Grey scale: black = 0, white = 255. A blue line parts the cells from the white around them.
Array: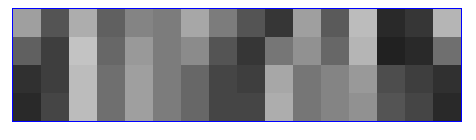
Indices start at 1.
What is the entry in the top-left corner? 159
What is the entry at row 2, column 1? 96
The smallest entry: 33
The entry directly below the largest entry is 188
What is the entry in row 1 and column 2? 84
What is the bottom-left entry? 41
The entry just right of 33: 41
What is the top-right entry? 181
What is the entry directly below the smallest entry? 77
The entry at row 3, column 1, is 48
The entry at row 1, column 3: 173
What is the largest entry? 195
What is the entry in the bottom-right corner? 41

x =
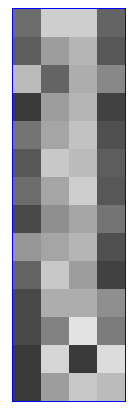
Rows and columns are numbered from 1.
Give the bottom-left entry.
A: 57
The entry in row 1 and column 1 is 108
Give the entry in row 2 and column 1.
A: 93
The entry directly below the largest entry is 57
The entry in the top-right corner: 100
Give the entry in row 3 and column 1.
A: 187
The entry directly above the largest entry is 173
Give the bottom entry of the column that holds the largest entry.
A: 200
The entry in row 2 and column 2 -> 157

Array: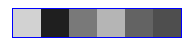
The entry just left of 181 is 121
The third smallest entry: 99
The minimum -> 31

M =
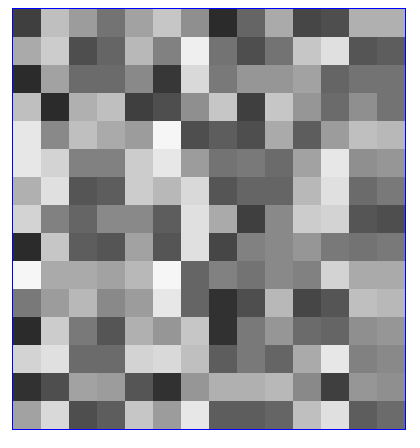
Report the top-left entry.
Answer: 63
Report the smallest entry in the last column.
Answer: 78
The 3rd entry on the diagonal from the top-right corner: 101
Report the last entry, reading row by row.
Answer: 107
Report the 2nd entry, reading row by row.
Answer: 191
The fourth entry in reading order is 115
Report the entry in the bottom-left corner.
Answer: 162
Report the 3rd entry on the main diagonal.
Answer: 107
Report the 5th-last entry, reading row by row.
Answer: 101
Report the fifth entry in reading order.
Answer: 162
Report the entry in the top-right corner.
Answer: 176
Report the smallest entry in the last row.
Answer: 78
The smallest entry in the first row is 43
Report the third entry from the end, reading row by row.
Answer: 224

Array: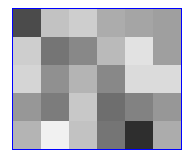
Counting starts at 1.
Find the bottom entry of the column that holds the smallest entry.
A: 46
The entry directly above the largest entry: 124
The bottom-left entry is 180
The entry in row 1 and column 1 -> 75
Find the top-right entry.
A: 159
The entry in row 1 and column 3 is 206
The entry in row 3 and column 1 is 213
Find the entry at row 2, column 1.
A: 206
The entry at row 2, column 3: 136

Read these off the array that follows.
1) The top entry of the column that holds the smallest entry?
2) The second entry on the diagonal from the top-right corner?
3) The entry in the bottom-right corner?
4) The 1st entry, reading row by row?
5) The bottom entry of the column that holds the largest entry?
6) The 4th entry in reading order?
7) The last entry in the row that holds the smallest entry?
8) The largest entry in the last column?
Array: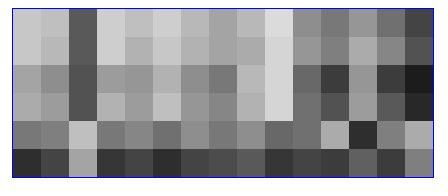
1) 68
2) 134
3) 127
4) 199
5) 54
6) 206
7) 28
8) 171

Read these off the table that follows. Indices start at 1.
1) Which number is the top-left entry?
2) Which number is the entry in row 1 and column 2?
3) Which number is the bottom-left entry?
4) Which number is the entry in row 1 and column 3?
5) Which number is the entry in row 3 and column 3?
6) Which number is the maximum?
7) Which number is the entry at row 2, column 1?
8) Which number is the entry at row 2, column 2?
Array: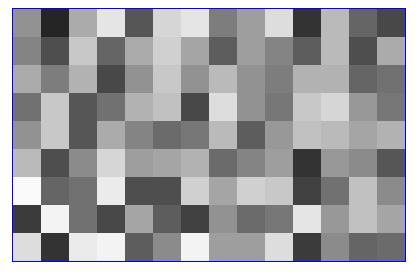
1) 146
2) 37
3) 221
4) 171
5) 178
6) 250
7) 132
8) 78

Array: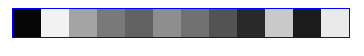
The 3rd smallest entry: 41
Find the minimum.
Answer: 5
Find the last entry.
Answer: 234
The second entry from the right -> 27

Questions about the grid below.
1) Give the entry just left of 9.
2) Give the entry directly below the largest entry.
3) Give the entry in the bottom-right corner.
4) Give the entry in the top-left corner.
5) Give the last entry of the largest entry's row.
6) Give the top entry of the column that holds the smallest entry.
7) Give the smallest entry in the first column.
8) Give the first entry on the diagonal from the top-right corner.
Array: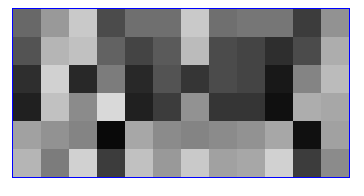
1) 132
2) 9
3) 139
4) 104
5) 167
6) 75
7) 32
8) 146

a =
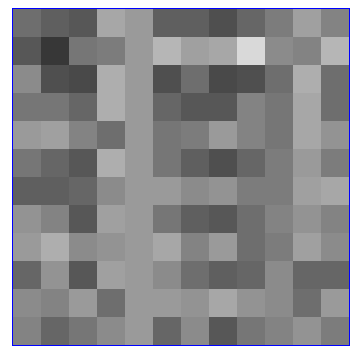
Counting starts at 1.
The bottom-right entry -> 124
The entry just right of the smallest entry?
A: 118
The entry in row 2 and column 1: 87
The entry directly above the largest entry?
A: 102
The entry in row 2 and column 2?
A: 55
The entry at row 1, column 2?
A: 95
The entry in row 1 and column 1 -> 110
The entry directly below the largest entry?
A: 79
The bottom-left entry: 131
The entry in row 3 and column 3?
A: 73
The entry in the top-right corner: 131
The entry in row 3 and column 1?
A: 139
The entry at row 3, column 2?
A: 79
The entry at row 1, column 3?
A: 87
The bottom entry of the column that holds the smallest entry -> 102
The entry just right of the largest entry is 139
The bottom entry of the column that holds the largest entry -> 118

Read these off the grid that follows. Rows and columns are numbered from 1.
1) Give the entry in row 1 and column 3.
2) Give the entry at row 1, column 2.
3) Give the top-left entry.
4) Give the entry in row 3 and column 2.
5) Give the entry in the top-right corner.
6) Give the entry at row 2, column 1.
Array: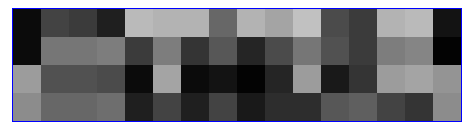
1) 59
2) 67
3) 11
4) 81
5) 19
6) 11

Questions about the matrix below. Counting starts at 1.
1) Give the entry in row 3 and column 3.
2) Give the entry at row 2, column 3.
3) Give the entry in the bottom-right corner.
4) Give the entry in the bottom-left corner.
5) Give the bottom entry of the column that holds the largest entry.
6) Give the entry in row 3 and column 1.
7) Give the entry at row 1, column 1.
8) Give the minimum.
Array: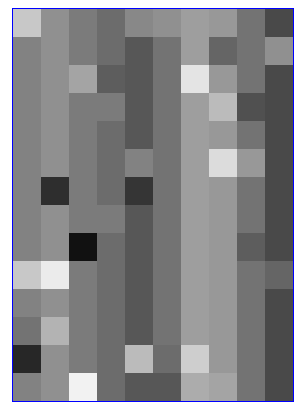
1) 164
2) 123
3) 73
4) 130
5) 242
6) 130
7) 200
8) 17
